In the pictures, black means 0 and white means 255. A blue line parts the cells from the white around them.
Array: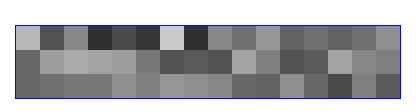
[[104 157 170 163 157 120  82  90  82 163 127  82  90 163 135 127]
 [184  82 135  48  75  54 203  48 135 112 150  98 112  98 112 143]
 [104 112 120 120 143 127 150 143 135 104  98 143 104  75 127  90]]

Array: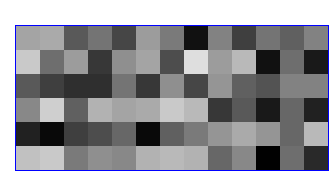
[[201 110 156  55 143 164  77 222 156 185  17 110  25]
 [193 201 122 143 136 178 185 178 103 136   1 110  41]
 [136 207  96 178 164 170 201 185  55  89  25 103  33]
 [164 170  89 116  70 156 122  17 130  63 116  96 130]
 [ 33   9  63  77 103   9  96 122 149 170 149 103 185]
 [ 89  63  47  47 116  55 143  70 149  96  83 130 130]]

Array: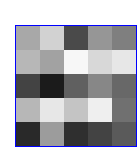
[[183 162 247 216 231]
 [183 231 196 239 112]
 [ 67  27  96 135 104]
 [168 210  74 150 127]
 [ 41 156  47  67  90]]

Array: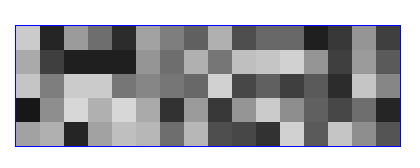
[[ 23 142 215 176 215 170  50 155  56 149 203 142  96  71 110  37]
 [197 126 203 203 118 134 118 104 209  71  96  63  90  44 197 134]
 [203  37 155 110  44 162 126  96 176  78 104 104  31  56 149  63]
 [162 176  37 162 191 183 110 183  78  71  50 209  90 197 142  84]
 [170  63  31  31  31 149 110 176 118 191 197 209 149  63 155  90]]

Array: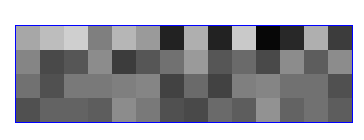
[[167 189 207 127 182 154  34 175  34 201   7  40 175  60]
 [113  80 121 121 127 133  66 106  66 127 133 113 113  80]
 [ 80  99  99  93 140 121  80  73 106  93 146  99 113  93]
 [133  73  86 140  60  86 113 154  86 106  73 140  93 140]]

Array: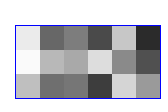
[[250 184 169 221 138  80]
 [235 103 125  74 199  43]
 [191 111 118  61 213 154]]

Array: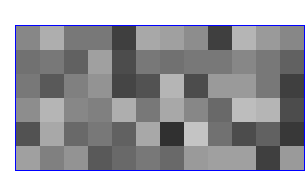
[[160 128 147  89 105 120 105 154 160 160  63 154]
 [141 181 135 128 174 120 168 135 105 189 181  76]
 [120  89 128 147  69  82 181  76 154 154 120  63]
 [135 174 120 120  63 168 160 141  63 181 154 135]
 [ 82 168 105 120  97 168  48 196 113  76  97  56]
 [113 120  97 160  76 120 113 120 120 135 120  97]]
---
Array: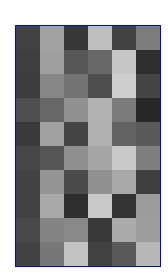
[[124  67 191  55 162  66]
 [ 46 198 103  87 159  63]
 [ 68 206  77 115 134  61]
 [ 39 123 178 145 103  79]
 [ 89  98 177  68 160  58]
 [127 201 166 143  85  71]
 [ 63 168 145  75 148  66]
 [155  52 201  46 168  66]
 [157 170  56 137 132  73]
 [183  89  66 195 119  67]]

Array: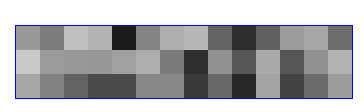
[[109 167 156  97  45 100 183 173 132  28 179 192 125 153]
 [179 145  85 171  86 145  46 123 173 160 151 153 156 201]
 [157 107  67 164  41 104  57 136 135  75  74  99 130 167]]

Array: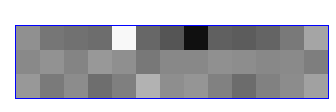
[[165 121 100  92  96  16  85 103 248 109 113 118 144]
 [126 138 136 141 144 136 136 120 143 152 132 146 137]
 [161 140 129 108 129 149 142 178 127 110 140 122 152]]

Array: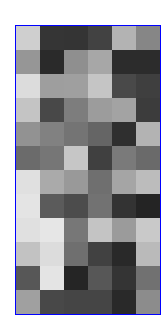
[[134 179  66  52  53 207]
 [ 44  44 167 143  42 150]
 [ 63  73 197 159 158 220]
 [ 60 163 156 125  72 196]
 [179  47 101 116 129 146]
 [106 122  64 198 118 107]
 [188 165 111 153 170 224]
 [ 36  51 114  76  91 228]
 [201 155 196 119 230 224]
 [186  41  65 111 220 194]
 [113  52  87  37 228  87]
 [140  41  69  69  72 160]]

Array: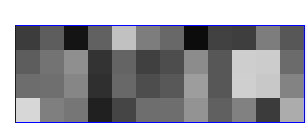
[[ 87 125  62  65  12 104 125 193  97  20  93  60]
 [107 204 206  87 140  77  64 100  51 143 115  93]
 [131 200 207  87 157  88  77 104  47 134 111 109]
 [172  59 129  96 147 110 110  69  32 118 127 215]]

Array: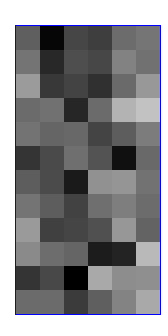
[[117 108  62  70   6  95]
 [113 130  71  78  40 116]
 [152 106  48  67  56 155]
 [194 179 107  38 113 107]
 [124  93  68 104 101 115]
 [105  16  83 111  74  52]
 [114 149 145  26  75  93]
 [108 126 111  66  93 116]
 [ 99 151  80  69  64 154]
 [185  35  28 101 109 138]
 [143 141 169   0  72  52]
 [169 131  95  59 107 107]]

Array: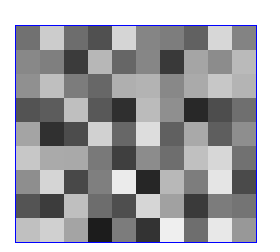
[[131 215  97 125 133 213  80 109 204 113]
 [186 140 165  57 134 102 183  59 127 136]
 [180 199 170 136 179 175 103 124 191 144]
 [111  77  40 143 187  47  88 191  92  83]
 [142  94 169  96 221 103 209  76  48 164]
 [113 215 192 110 140  63 121 169 170 199]
 [ 74 229 125 184  38 235 127  72 213 142]
 [116 124  58 161 214  78 109 191  60  84]
 [152 232 110 239  51 124  28 164 208 192]]
